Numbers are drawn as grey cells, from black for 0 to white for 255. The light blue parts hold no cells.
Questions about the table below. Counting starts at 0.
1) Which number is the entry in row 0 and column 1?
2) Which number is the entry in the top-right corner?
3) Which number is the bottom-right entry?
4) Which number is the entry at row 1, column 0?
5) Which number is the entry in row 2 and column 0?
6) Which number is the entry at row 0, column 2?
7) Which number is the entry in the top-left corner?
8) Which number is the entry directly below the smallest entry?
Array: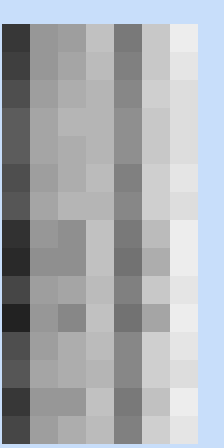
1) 151
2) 237
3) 229
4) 63
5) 78
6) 158
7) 55
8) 78

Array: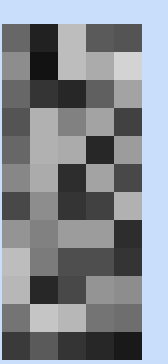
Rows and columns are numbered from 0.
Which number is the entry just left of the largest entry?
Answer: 171
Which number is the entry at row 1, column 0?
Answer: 141
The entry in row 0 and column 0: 103
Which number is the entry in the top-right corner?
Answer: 84
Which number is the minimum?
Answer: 18
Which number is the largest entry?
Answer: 211
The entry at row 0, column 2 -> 189
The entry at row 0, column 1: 33
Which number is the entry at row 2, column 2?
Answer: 39
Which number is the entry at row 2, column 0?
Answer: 103
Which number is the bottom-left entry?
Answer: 58
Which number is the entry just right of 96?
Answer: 163
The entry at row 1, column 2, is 189

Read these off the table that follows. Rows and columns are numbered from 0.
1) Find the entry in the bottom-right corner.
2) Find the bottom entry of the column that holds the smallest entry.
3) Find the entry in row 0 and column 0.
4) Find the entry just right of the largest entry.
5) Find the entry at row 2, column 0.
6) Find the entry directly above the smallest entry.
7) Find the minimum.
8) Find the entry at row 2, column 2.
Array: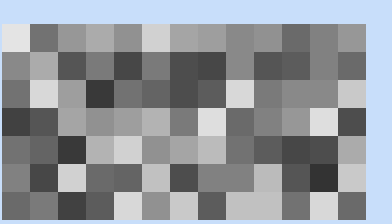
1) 106
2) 216
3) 228
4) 114
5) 114
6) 77
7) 51
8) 158

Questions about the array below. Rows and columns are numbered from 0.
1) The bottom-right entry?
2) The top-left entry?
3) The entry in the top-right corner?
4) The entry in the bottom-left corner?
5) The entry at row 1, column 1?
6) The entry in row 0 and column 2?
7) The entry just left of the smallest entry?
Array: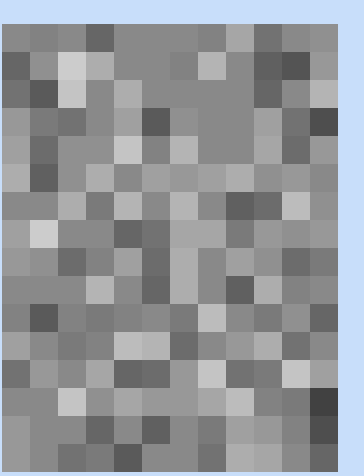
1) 102
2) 137
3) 144
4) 152
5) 144
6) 137
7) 122

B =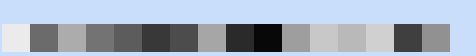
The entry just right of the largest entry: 107
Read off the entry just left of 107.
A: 235
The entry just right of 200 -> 185

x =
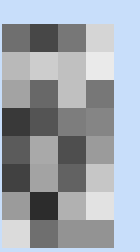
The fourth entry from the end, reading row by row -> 219
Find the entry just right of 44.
177
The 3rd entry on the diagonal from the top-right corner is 104
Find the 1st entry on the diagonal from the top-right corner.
213
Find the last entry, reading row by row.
147
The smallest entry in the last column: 119
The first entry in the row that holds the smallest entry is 155
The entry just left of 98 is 163
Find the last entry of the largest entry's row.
234
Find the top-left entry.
111

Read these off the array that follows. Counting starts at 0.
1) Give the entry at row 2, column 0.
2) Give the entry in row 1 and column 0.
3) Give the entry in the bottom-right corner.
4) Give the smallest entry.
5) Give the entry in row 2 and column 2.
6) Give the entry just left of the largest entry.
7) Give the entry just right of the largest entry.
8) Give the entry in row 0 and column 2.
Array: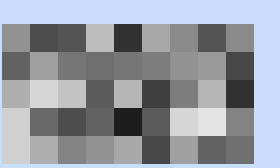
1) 174
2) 98
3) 111
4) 29
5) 195
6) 214
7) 131
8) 84

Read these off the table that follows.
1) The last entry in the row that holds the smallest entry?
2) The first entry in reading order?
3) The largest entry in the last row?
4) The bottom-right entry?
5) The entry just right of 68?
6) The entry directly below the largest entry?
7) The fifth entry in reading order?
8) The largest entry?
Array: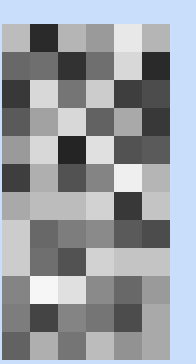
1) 90
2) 188
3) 188
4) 169
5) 132
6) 68
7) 232
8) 246
